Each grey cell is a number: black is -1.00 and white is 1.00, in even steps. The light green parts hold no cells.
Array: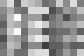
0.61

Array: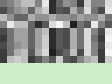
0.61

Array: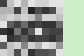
0.78

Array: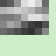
0.05

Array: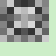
0.60
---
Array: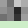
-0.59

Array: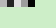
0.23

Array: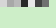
-0.48

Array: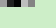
0.48

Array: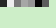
-0.95

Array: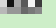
-0.05

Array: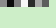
0.33

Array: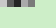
0.33

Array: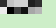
0.31
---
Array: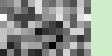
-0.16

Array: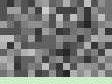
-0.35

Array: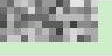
-0.15

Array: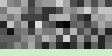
-0.04

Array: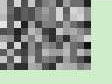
0.55

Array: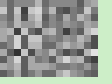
0.55

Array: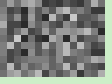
-0.01
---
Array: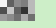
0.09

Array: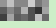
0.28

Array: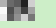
-0.28

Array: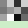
0.97

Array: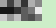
0.17

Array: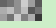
-0.10

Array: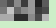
0.33
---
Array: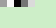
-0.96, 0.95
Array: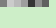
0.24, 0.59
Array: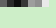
-0.57, 0.83
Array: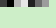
0.80, 0.80
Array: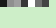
-0.58, 1.00
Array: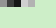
-0.83, 0.62
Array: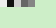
0.63, 0.86
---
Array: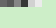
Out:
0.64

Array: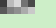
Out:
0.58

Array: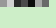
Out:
0.31

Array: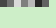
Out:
0.45

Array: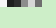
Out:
0.68

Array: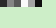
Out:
0.28
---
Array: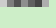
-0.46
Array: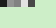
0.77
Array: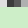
-0.30
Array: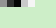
0.58
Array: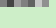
0.57
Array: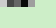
-0.93
